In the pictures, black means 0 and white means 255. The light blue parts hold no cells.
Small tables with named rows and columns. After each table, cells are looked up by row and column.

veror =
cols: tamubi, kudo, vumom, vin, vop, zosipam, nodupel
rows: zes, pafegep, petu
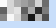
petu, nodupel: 80
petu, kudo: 248
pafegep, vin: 95
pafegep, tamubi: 98
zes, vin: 159
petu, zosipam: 181
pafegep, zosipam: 44
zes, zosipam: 211
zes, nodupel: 108

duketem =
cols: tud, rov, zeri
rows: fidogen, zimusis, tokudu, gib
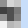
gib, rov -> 183
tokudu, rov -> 80
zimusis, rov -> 80
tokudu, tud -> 146
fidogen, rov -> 213
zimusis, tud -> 64
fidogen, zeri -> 199
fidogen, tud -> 144
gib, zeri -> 194
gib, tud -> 241
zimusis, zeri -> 121
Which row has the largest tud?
gib

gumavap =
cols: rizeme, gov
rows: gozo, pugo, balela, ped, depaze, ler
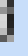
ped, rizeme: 213
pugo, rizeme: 147
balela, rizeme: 216
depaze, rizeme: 188
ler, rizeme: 90
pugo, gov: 102
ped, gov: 36
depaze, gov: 61
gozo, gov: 49
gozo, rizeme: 201
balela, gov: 34
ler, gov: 160

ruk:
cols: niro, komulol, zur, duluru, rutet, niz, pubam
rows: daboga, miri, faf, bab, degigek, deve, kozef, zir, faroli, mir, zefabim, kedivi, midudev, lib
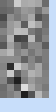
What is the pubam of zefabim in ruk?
128
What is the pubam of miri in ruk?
151
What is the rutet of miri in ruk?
147
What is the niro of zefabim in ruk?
141
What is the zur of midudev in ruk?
85
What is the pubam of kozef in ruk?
93
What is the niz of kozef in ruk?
136
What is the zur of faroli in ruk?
139
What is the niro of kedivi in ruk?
133
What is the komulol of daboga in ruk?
121
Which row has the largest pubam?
miri

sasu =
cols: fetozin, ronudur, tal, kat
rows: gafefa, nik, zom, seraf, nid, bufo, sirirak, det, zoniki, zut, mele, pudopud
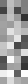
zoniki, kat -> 68
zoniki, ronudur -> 251
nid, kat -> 186
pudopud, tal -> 177
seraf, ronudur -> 156
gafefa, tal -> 163
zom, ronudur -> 193
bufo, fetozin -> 149
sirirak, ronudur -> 232
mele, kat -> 254
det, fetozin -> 191

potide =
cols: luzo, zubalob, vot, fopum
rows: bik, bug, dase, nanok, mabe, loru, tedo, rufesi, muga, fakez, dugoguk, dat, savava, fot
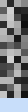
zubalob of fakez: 77
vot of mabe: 155
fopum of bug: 40
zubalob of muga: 207
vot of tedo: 73
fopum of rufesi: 88
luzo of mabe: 185
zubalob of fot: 37
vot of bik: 168
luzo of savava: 60
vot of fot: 177
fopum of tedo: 125
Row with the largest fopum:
muga

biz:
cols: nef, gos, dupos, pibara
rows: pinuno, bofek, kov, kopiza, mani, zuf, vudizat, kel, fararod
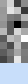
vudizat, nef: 118
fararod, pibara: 120
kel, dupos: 165
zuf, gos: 190
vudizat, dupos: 187
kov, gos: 122
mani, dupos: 214

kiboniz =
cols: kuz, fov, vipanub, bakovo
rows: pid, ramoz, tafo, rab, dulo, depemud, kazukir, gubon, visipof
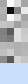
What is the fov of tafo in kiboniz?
249
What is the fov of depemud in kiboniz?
122
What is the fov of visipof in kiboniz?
88
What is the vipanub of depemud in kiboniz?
222
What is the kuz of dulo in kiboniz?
128
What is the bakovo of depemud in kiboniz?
206
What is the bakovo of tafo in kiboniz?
164
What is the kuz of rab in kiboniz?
197
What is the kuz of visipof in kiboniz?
139
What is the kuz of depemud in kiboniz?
133
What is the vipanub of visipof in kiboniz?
211
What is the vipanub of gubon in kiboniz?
177
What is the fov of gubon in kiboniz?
204
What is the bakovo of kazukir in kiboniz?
179
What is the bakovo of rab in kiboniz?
180
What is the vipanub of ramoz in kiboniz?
132
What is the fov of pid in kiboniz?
251
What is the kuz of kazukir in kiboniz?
184
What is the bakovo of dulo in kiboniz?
200

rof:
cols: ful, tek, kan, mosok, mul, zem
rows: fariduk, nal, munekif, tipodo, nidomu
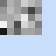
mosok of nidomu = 163
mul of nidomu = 162
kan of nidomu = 103
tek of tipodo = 174
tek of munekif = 169
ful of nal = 153
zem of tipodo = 125
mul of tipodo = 185
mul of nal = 68
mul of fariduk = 186
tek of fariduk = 177
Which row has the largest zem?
munekif

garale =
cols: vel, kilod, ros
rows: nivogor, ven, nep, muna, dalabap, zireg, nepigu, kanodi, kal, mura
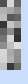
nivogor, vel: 81
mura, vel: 194
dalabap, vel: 98
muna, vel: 53
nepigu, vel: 142
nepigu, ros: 221
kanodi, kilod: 169
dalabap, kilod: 140
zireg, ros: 49
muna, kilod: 198
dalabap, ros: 60
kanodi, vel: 214
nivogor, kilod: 215
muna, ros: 165
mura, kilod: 58
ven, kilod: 167
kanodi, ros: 144
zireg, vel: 117
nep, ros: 101
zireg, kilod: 213
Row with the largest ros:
nepigu

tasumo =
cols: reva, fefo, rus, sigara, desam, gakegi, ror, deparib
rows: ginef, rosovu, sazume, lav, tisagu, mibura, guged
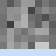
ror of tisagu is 164
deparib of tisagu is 106
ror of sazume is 79
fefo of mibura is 159
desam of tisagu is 141
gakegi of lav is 97
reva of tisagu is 122
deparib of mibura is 116
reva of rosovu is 120
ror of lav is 145
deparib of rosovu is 120
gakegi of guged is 201

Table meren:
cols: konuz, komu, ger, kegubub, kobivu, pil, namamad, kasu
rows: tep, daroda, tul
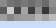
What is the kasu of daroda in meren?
129
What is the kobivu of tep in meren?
110
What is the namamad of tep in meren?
106
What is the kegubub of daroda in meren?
164
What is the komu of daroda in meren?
204
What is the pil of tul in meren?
179
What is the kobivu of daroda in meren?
61
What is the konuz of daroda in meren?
91
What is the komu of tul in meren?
134
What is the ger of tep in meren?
109
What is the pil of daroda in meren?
145
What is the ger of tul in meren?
152
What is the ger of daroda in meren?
68
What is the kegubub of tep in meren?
120

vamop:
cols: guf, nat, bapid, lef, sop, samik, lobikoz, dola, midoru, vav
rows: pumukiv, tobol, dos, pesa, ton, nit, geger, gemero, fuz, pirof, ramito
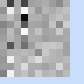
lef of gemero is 186
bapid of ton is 155
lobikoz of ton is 165
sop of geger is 159
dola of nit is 166
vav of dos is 183
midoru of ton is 202
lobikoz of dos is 162
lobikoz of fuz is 187
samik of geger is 189
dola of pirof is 173
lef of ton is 248
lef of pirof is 218
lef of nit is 132
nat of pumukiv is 64

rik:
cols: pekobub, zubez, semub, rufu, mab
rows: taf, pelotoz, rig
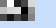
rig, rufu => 35
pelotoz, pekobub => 195
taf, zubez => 255
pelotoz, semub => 220
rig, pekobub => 72
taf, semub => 34
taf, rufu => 69
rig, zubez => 21
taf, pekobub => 120
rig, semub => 71
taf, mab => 216
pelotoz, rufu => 0
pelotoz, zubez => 214
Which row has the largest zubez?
taf

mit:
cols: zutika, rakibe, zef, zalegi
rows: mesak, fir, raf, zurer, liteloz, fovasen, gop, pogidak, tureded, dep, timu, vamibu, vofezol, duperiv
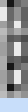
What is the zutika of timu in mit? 159
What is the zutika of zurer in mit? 159
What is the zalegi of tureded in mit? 77
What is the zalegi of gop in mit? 106
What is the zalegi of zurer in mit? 106
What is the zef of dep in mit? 102
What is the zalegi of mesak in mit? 124
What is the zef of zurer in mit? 234
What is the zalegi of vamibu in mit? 106
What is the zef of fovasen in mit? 99
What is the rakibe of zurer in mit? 116
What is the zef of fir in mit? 147
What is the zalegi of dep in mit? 124
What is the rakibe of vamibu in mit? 116
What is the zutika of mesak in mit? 171
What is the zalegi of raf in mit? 97

